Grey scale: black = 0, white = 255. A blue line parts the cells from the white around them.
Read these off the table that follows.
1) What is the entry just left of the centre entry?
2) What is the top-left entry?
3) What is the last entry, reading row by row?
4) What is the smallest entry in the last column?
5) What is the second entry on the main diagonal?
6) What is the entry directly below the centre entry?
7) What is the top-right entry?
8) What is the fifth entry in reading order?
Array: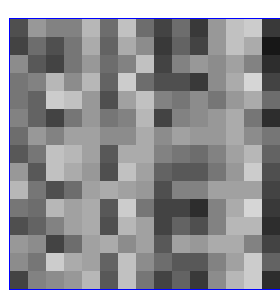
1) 171
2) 79
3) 45
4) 23
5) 109
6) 161
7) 57
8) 183

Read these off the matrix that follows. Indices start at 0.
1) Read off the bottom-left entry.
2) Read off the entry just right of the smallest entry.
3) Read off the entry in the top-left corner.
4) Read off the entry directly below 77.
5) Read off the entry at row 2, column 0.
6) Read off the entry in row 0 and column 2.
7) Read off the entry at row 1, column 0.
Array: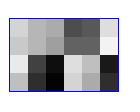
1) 191
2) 212
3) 212
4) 98
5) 234
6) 171
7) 201

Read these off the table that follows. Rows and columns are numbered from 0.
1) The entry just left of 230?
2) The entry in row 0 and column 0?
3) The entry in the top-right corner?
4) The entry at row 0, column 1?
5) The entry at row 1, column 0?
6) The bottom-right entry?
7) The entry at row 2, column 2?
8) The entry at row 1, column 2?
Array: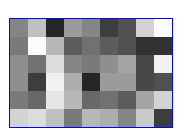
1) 104
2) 133
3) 251
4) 192
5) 122
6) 61
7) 220
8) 183

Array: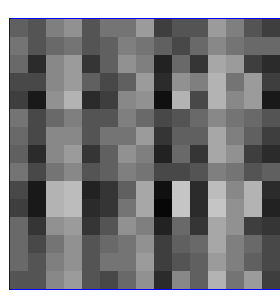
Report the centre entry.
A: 127
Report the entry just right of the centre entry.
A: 34
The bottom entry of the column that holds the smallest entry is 43
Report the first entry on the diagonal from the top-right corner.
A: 62
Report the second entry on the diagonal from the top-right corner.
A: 105
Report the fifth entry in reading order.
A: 84
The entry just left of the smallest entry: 167
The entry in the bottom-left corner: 84
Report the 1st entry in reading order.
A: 96
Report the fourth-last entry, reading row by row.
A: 179
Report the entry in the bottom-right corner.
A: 62
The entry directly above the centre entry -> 155
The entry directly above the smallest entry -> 16
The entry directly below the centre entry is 116
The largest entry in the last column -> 105
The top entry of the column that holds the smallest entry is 62
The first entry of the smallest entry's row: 62
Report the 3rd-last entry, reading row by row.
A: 116
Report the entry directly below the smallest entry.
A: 34
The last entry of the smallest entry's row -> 34
